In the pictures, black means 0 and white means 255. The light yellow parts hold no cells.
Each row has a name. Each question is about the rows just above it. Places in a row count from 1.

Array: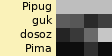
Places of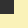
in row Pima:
3
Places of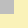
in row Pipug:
1 2 3 4
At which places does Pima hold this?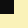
1 2 4
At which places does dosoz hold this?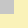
4

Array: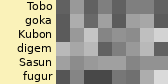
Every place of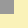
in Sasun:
3
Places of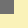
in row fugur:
6
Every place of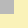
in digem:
1 3 7
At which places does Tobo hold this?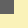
1 3 5 8
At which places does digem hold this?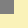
5
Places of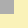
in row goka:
2
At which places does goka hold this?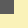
1 5 8

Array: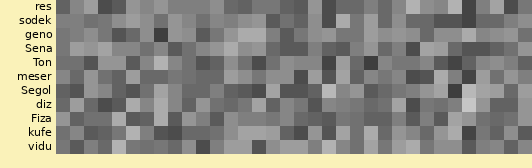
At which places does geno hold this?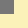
1 4 12 18 21 22
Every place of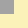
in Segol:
8 16 28 31

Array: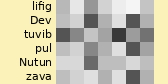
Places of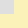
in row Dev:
5
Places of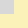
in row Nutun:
1 2 6
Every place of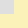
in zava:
3 5

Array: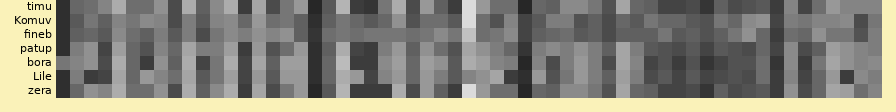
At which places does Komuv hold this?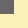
14 22 24 41 44 45 49
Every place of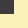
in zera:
14 22 23 24 29 52
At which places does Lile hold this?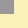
7 15 17 18 22 25 27 35 38 56
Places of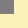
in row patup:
2 11 12 24 32 35 37 39 42 59

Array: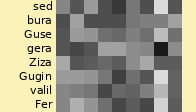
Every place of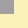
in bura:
2 9
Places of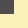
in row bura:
1 3 4 5
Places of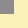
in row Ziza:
6
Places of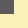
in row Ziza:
3 5 8 9
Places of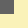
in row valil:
6 9

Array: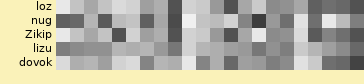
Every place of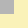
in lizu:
5 7 11 19
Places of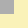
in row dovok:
2 9 12
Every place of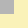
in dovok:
3 8
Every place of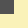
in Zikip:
5 9 13 22
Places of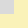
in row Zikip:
18

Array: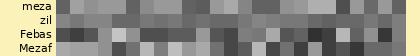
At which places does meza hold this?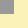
4 5 8 9 12 18 22 24
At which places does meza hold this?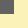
1 6 10 15 16 25
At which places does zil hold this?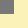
2 7 9 14 17 18 23

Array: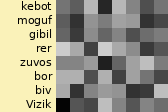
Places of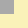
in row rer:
2 5
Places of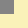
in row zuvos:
1 2
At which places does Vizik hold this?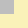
4
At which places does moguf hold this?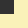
2 7
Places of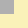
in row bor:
1 2 4

